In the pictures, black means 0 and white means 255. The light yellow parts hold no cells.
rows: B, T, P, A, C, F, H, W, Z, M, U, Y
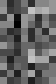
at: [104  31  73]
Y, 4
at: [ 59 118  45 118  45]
C, 3
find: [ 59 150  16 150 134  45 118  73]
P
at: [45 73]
B, 2
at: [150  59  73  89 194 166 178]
T, 1
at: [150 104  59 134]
A, 4
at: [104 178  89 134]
W, 4

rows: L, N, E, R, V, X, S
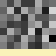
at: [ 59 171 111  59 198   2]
X, 3
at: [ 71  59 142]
R, 3
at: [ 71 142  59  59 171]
L, 2
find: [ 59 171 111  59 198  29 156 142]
V
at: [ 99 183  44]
N, 1
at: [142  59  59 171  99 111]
L, 3

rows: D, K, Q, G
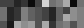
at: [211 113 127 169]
D, 7
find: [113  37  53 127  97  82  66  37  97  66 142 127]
K

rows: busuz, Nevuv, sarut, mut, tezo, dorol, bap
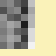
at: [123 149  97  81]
tezo, 1
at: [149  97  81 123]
sarut, 1
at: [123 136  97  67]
busuz, 1
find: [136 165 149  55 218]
dorol
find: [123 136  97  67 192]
busuz
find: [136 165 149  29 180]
mut

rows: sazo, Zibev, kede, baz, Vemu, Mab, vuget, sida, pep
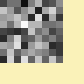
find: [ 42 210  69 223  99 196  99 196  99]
pep
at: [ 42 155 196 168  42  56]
vuget, 4
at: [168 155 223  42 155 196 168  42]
vuget, 1

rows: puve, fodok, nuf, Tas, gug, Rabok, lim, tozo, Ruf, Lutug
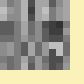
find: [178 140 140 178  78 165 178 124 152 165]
nuf
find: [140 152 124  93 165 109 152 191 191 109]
lim

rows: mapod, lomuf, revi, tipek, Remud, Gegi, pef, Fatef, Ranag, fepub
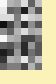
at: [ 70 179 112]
fepub, 4
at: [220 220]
revi, 1
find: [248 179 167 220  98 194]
mapod
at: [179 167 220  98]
mapod, 2
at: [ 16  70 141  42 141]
tipek, 1
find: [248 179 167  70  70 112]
Gegi

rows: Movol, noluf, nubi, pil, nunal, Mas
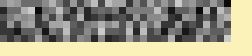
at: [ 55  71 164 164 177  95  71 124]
pil, 6
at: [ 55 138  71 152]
nubi, 6
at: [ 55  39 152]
nubi, 25
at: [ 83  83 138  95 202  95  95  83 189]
nunal, 11
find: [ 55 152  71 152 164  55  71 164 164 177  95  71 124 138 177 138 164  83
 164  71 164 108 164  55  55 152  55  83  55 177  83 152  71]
pil

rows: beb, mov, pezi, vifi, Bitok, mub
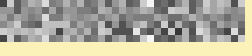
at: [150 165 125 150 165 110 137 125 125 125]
pezi, 13
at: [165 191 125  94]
vifi, 20
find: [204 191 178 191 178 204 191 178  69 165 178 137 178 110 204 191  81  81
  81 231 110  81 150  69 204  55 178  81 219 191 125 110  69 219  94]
Bitok
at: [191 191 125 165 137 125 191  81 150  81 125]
vifi, 9
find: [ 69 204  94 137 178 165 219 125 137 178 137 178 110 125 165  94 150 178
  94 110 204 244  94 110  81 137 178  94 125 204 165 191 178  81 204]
beb
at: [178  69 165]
Bitok, 8
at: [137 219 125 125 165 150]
pezi, 6

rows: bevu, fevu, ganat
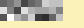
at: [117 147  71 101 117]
bevu, 2
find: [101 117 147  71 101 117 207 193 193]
bevu

